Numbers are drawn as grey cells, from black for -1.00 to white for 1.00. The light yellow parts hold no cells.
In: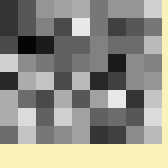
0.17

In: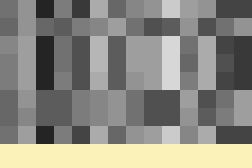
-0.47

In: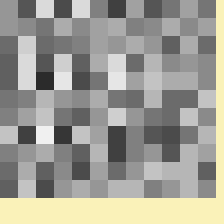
0.26

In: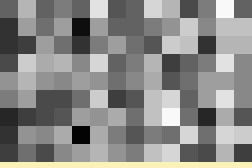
0.95

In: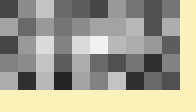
-0.37
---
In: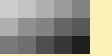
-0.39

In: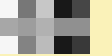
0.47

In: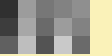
-0.35

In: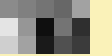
-0.80

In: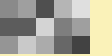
0.34

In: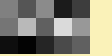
-0.71

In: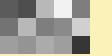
0.34
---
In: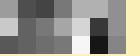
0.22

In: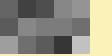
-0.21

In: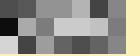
-0.39

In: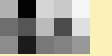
0.39

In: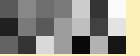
-0.30

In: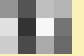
0.16
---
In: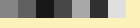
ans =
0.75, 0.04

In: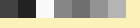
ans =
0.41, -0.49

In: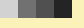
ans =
-0.72, 0.65

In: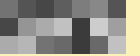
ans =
-0.34, 0.34

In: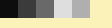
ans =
0.37, -0.90

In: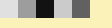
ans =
-0.24, 0.76

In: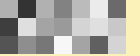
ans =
-0.17, -0.34

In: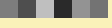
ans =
-0.10, -0.02

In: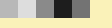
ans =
-0.10, 0.44

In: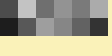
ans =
0.34, -0.77
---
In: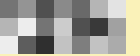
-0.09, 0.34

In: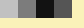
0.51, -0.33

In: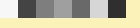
0.94, -0.63

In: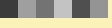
-0.54, 0.16

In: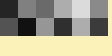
-0.71, -0.54

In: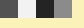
-0.36, 0.09

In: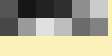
-0.34, 0.02
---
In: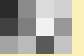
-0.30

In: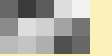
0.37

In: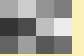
-0.31

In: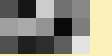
-0.65

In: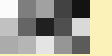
0.79

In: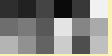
-0.22
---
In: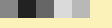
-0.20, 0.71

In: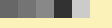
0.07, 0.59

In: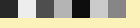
0.41, 0.86

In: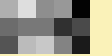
-0.06, 0.74

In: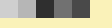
-0.63, 0.62

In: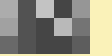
-0.46, 0.53

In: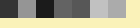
-0.22, 0.51
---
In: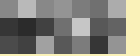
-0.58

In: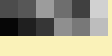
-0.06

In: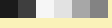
0.31

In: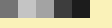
-0.52

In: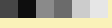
0.60

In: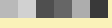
0.36

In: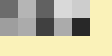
0.34

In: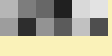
0.51

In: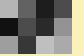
0.50

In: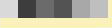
0.32
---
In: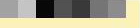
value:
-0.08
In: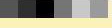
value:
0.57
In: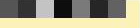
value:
-0.70
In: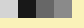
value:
-0.19
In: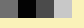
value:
-0.41
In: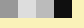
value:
0.47
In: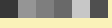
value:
0.56
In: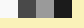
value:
0.21
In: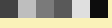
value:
0.75
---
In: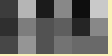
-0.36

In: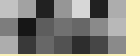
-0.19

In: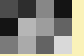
-0.22

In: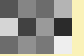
-0.06

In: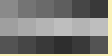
-0.55

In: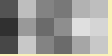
0.03

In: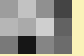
0.04
